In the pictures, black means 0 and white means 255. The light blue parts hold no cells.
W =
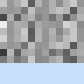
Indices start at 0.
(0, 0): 199
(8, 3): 139
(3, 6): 156
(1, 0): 159
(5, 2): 174
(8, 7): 165
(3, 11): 138
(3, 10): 195
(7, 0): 58
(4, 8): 134
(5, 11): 148
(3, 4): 113
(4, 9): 168
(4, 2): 169
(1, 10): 89
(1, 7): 178
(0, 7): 176
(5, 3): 194
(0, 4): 93
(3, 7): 153
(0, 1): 151
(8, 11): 158
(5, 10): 199
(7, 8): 140
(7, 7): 111
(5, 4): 95
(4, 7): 178
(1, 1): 150
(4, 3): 201
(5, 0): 209
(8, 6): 140
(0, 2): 172
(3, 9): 210

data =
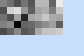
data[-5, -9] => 130
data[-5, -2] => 101
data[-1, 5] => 170
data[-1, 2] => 136
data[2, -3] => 199
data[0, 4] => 86
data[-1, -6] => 86
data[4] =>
[73, 98, 136, 86, 97, 170, 195, 197, 204]
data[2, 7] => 170
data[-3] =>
[113, 79, 163, 38, 166, 176, 199, 170, 166]
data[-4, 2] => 222
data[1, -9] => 82

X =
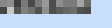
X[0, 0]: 135
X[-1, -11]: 84
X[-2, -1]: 107
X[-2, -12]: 142
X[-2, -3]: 122
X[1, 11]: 81

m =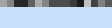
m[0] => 163
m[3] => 38
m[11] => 26
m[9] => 76
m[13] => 67
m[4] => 97

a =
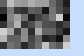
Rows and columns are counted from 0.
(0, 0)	98
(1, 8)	78
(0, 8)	72
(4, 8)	61
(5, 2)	98
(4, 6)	99
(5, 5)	105
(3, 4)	79
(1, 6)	21
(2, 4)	29
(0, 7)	105
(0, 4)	175
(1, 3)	49
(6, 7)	111
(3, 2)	178
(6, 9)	207
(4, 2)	61
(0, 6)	158
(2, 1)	133

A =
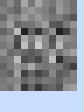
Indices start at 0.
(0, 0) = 116
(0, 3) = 167
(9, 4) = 169
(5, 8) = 160
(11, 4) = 121
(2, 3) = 155
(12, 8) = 85
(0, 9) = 128
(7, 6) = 126
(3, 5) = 135
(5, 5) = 174
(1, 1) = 115
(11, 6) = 120
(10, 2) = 161
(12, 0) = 125
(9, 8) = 120
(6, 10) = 123
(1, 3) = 141
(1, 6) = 127
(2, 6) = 132
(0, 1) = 140
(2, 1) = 143
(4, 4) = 97
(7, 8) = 114
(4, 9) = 65
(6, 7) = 94
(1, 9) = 132
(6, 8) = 185
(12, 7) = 104
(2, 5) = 153
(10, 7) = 135
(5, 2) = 80
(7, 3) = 104
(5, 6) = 141
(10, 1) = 98
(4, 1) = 120
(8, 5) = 72

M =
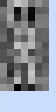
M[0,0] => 63
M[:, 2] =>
[198, 13, 37, 120, 163, 123, 195, 102, 146, 92, 132, 182, 0]
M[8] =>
[81, 81, 146, 171, 142, 116, 81]
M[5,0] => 109
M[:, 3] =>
[176, 126, 110, 142, 135, 92, 165, 174, 171, 68, 76, 75, 68]
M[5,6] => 100
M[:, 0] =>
[63, 119, 107, 90, 95, 109, 76, 84, 81, 141, 138, 115, 148]
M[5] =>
[109, 66, 123, 92, 167, 98, 100]
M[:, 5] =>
[143, 94, 119, 127, 98, 98, 116, 100, 116, 75, 87, 130, 99]
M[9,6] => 98
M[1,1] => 147
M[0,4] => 115
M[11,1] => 99
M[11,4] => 182
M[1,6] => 98
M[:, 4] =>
[115, 10, 7, 69, 184, 167, 185, 70, 142, 177, 194, 182, 31]
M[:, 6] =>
[118, 98, 121, 122, 101, 100, 82, 97, 81, 98, 105, 130, 119]

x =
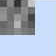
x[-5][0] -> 79
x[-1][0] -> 114
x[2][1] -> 112
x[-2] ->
[103, 119, 180, 112, 89]
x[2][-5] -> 148
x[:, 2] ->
[51, 105, 152, 180, 139]
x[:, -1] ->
[194, 111, 68, 89, 114]

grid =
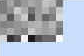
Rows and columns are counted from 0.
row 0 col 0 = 126
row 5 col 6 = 106
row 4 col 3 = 133
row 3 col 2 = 148
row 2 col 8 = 217
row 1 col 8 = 199
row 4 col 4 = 200
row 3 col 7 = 182
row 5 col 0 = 214
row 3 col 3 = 158
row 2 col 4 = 82
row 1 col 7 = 143
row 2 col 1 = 91
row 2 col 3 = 205
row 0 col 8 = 116
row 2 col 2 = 167
